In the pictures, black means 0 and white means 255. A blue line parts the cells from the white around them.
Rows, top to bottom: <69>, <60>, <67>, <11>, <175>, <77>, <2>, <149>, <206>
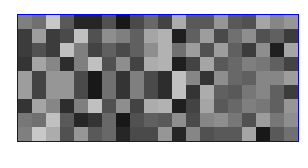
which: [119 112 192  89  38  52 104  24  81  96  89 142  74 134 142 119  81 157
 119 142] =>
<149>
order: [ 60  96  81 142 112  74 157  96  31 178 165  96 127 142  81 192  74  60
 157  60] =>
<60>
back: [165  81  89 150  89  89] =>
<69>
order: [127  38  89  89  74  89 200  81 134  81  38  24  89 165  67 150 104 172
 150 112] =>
<69>
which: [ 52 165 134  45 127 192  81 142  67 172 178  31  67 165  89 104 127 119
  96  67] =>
<11>
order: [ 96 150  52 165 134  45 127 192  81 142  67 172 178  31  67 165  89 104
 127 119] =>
<2>
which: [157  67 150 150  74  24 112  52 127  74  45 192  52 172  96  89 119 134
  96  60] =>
<77>

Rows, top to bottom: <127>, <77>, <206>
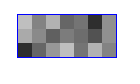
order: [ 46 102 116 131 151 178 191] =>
<206>
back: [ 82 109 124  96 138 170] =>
<77>
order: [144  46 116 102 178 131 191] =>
<127>
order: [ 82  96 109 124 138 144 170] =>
<77>
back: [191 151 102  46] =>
<206>
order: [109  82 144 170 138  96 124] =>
<77>

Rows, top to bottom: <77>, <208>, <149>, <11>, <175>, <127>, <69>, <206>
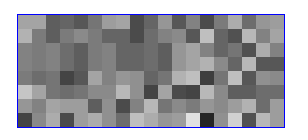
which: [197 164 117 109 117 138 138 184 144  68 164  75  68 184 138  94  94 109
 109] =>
<127>
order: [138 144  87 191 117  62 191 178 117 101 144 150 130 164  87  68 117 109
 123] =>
<175>

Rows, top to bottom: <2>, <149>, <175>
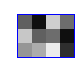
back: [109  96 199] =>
<149>
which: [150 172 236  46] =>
<175>
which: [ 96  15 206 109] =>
<2>
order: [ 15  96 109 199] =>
<149>

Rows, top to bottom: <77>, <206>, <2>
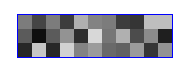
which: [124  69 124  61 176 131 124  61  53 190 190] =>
<77>
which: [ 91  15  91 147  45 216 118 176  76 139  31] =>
<206>
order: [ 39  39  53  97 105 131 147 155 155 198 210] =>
<2>
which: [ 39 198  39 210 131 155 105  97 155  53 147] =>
<2>

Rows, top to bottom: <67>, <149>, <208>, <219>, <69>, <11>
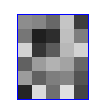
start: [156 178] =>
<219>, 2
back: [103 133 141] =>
<67>
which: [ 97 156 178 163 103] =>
<219>
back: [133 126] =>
<69>
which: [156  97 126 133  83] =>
<69>

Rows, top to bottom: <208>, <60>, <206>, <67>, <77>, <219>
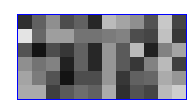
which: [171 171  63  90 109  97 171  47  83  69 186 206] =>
<219>
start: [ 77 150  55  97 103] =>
<77>, 6
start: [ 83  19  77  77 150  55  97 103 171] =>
<77>, 3
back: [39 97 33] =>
<67>
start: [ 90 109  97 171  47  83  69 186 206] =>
<219>, 4
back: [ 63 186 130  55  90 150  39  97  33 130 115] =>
<67>
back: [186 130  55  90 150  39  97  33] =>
<67>

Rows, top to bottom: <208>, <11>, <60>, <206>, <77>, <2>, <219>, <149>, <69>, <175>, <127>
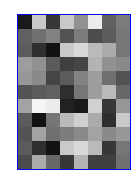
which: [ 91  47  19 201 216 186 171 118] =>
<60>
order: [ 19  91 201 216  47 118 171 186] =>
<60>
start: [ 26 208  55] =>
<219>, 5

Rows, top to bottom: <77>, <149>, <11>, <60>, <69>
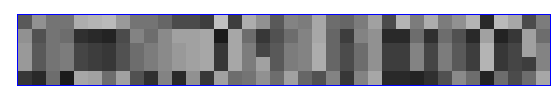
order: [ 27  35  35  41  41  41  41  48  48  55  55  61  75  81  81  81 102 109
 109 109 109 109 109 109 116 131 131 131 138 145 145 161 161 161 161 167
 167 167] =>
<149>
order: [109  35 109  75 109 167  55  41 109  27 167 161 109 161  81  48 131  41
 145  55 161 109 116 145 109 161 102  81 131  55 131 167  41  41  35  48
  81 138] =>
<69>
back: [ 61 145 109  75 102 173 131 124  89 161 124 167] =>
<60>
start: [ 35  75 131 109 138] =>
<149>, 7
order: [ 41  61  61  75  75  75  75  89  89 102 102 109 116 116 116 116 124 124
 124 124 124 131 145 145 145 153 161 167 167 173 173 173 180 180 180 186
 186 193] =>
<77>

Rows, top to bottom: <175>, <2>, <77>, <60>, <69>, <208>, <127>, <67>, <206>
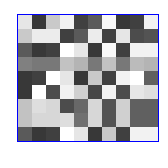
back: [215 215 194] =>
<67>
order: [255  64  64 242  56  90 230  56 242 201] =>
<206>
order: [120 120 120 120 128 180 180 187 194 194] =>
<60>
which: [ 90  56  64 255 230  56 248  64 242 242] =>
<77>
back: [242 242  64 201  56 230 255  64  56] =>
<206>

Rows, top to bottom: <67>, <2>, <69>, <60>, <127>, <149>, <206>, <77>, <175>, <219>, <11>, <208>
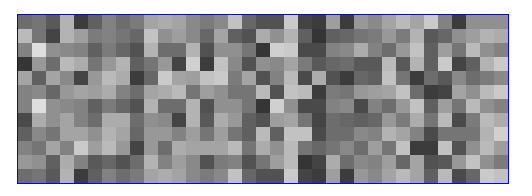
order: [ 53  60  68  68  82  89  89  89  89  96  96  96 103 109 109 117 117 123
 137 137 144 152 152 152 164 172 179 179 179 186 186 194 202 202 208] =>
<60>
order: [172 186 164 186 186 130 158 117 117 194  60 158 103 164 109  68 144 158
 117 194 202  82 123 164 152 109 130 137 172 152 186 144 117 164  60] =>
<149>
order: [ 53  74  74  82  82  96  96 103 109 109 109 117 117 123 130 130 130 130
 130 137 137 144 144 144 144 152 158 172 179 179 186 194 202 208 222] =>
<69>
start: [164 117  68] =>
<77>, 20
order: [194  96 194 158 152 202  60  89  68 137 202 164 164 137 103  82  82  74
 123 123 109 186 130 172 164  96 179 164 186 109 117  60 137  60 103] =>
<208>

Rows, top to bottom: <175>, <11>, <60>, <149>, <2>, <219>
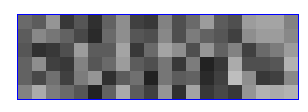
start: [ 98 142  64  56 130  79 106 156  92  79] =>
<175>, 7
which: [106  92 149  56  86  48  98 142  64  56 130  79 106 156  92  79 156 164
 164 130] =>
<175>
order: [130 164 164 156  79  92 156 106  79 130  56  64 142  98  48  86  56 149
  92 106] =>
<175>

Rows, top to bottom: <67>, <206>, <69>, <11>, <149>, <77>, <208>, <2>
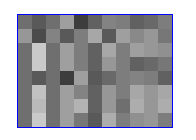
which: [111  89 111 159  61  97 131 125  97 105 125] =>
<67>
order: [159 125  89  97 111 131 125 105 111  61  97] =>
<67>

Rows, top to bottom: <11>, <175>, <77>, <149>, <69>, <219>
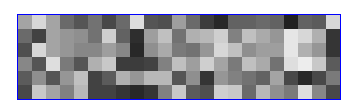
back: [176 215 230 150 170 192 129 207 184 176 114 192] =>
<175>
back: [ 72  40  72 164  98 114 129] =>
<69>
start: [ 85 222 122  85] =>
<149>, 2
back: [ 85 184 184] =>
<69>
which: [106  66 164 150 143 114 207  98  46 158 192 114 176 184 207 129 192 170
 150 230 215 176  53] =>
<175>
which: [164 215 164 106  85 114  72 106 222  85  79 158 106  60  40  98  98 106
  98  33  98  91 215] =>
<11>
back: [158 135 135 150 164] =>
<77>

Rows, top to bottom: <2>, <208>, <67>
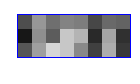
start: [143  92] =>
<208>, 2
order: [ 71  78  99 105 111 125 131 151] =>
<2>

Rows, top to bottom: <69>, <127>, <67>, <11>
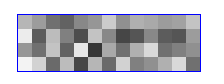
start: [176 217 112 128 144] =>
<67>, 9
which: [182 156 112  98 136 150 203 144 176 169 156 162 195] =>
<69>

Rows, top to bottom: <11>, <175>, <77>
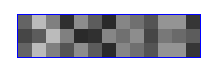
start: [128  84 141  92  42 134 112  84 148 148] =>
<77>, 3
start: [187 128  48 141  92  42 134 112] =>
<11>, 2
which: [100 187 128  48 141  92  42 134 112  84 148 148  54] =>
<11>

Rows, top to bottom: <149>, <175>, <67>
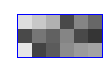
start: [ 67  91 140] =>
<67>, 2
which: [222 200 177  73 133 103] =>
<149>
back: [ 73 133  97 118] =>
<175>
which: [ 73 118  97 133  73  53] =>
<175>

